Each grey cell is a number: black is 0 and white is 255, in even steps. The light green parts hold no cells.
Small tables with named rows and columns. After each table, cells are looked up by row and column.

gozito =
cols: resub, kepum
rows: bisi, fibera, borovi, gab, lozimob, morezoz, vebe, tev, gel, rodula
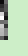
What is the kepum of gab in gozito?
54
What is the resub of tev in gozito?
184
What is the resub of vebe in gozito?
202
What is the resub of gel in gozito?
180
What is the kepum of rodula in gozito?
33
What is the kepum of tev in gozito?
137
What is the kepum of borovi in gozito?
86
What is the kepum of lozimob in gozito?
21
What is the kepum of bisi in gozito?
109
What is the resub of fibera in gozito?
45
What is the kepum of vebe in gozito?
55
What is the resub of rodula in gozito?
98
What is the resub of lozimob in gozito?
251
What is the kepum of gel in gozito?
139
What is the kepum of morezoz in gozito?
113
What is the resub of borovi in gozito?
64
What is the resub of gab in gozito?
213
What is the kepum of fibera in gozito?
84

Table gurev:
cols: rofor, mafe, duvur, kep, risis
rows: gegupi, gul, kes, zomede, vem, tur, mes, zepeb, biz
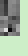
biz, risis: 112
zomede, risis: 112
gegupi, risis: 123
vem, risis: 88
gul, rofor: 95
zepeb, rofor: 154
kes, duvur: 133
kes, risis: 117
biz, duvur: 136
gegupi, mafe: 48
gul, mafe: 58
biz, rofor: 94

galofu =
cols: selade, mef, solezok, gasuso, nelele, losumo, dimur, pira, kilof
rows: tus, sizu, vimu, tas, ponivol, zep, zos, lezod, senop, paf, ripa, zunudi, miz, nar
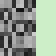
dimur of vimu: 130
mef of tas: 188
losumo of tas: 125
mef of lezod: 108
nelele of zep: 67
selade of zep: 144
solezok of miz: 173
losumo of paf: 131
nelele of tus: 174
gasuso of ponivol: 165
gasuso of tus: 48
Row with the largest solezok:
nar

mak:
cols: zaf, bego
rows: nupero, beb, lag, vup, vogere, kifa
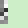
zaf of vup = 68
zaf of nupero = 132
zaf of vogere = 221
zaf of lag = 118
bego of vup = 233
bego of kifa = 148
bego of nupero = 230
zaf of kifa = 140
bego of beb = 249
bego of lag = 46
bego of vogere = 120
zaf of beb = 138

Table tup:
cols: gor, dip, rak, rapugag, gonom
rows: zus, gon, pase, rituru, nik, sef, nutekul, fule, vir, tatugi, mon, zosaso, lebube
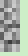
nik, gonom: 171
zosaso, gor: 198
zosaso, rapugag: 201
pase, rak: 214
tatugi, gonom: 164
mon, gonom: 84
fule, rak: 152
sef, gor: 101
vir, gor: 96
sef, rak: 195
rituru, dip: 105
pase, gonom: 160
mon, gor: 167
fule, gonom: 173
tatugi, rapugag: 132
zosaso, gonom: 174
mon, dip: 102
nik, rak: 143
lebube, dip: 115
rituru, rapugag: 190
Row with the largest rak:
pase

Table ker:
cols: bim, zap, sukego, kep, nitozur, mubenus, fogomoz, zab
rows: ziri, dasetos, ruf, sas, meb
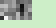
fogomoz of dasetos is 129
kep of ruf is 128
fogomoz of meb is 151
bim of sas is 184
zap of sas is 112
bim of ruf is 141
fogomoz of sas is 150
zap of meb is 243
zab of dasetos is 143
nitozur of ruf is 89
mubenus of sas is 58
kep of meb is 119
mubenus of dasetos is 16
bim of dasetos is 185
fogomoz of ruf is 124
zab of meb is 122
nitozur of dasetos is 117
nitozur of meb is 178
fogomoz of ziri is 121

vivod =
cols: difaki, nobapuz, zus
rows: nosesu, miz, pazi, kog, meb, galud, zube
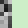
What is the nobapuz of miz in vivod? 33
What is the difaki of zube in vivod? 176
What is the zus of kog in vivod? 175
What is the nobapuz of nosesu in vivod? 126
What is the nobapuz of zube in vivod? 178
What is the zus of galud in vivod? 73
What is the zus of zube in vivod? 65
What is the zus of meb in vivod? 83
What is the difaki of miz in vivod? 157
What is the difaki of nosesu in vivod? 48
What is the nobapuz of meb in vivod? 170
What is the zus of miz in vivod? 91
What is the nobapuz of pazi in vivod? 25
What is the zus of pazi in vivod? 87
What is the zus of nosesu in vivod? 197
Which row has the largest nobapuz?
kog

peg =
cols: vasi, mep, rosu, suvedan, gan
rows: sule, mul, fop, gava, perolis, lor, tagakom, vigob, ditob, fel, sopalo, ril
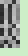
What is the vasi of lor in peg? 46
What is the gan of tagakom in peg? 214
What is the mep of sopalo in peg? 41
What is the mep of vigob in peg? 172
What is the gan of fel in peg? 196
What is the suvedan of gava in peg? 181
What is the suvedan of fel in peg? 50
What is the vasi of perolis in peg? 54
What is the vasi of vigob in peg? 44
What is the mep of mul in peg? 188
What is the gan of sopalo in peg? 41
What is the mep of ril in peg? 189
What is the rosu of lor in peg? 53
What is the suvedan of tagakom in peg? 62
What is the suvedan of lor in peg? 179
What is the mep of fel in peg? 160
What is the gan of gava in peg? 134
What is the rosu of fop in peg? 56
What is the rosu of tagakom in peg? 146

